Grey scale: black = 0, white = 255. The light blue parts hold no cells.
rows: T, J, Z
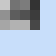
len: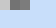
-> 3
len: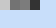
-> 4
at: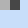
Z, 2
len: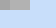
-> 3
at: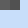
J, 1
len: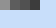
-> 4

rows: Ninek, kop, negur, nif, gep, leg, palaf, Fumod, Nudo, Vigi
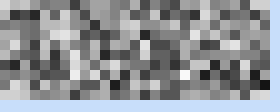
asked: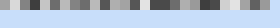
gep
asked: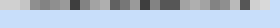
Vigi
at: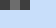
palaf, 3

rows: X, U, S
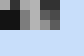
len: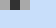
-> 3
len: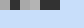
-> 6
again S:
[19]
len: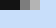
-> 4
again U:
[19]

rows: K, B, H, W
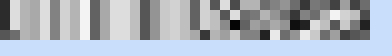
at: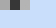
W, 19
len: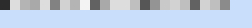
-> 23
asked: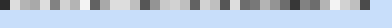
B
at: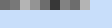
B, 24
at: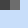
K, 35

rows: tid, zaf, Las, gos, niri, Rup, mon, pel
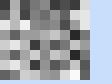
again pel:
[98]
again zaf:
[98]
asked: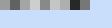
Rup
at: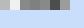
Las, 1
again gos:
[156]
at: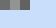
zaf, 4
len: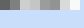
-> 8

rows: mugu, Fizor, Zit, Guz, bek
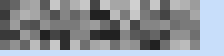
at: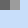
mugu, 1
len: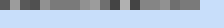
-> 20
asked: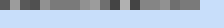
Zit
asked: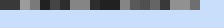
Guz
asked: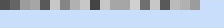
mugu

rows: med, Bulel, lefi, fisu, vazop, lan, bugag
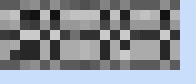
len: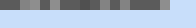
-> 17
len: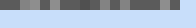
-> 18
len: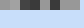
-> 8

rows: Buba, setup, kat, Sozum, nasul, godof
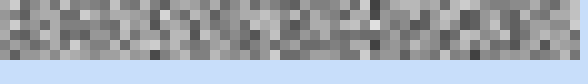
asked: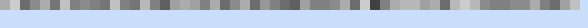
Buba
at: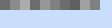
Buba, 22
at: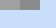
kat, 53
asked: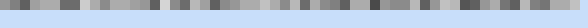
setup
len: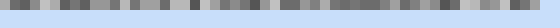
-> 54
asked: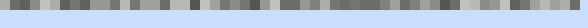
Sozum

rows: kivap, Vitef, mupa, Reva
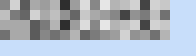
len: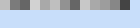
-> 13
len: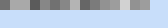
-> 15
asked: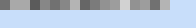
Reva
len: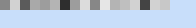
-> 17
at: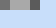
Reva, 0
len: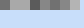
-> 8

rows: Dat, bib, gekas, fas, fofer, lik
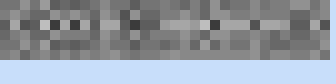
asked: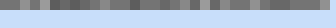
fofer
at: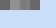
fas, 9
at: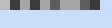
gekas, 4
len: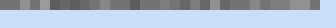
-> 32
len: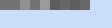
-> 9
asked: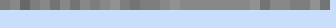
lik
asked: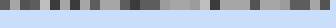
gekas

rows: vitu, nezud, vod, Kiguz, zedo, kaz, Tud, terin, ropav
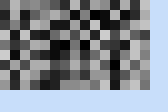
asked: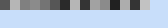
vitu
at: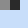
kaz, 7
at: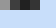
terin, 3
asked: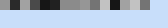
ropav

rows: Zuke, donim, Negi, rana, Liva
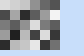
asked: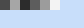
donim
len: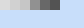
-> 6
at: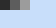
donim, 2
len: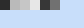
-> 6
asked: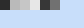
Liva

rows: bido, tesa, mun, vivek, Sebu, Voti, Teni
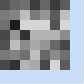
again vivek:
[179]
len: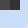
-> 2
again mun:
[213]
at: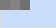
Voti, 0
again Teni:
[71]
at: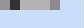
vivek, 1
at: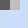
tesa, 5

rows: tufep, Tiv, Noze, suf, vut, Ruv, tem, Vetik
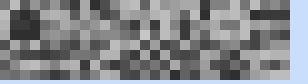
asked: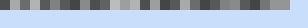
vut
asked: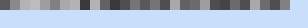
tem
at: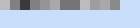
Noze, 16
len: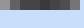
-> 8
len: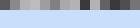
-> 14
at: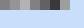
Noze, 8
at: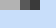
Ruv, 10

